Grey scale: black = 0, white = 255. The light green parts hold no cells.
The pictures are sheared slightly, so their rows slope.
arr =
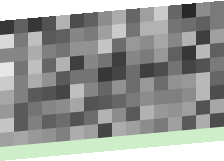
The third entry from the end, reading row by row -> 90
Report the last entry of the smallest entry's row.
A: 122
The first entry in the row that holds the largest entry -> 230
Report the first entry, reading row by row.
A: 55
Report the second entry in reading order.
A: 96
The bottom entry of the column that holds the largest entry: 159
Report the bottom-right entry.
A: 77
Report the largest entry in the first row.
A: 203
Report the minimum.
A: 41
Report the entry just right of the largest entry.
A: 116
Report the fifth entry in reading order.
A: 178
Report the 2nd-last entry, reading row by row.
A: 172
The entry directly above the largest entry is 134
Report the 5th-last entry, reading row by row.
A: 122
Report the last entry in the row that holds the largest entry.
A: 96
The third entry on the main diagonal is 172
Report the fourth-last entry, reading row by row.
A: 159
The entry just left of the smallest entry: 102
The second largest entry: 217
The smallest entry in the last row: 69
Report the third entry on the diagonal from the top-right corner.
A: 178

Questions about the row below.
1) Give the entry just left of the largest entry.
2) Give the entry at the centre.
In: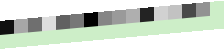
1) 111
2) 133

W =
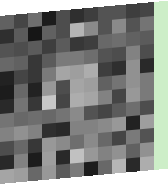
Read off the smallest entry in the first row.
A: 28
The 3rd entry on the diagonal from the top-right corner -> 110
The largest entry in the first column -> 165
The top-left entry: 97
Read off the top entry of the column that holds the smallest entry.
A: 110
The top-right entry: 69
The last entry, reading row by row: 173
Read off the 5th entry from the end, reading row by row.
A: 28
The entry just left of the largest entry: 55
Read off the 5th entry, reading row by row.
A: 77
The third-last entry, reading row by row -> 181
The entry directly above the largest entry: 152
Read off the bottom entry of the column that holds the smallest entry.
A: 104
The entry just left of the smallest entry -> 91
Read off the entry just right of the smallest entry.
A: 97
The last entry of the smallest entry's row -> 116
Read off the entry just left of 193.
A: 41
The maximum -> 199
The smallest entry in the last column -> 41
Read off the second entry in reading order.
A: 69
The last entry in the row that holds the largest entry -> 122

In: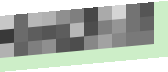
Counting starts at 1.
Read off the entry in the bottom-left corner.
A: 177
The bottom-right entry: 121
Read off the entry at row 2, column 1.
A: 57
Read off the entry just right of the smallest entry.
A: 107
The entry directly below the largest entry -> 149
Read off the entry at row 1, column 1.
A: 199
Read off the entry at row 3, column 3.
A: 127
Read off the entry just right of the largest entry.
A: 115
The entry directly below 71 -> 77
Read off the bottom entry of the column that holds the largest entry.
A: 135

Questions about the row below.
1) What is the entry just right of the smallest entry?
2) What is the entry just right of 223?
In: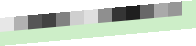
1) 104
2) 143

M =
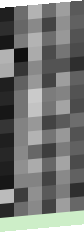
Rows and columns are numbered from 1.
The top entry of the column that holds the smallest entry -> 109
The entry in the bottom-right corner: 103
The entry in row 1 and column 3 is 179
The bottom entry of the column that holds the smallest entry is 109
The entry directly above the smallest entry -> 124
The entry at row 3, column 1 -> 23
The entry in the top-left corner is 31
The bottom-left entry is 39
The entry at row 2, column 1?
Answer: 46
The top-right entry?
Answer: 90
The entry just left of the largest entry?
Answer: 117
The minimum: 15
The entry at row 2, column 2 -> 103
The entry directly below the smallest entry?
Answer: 53
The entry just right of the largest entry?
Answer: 124
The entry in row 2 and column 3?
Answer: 137
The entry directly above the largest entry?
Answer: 152
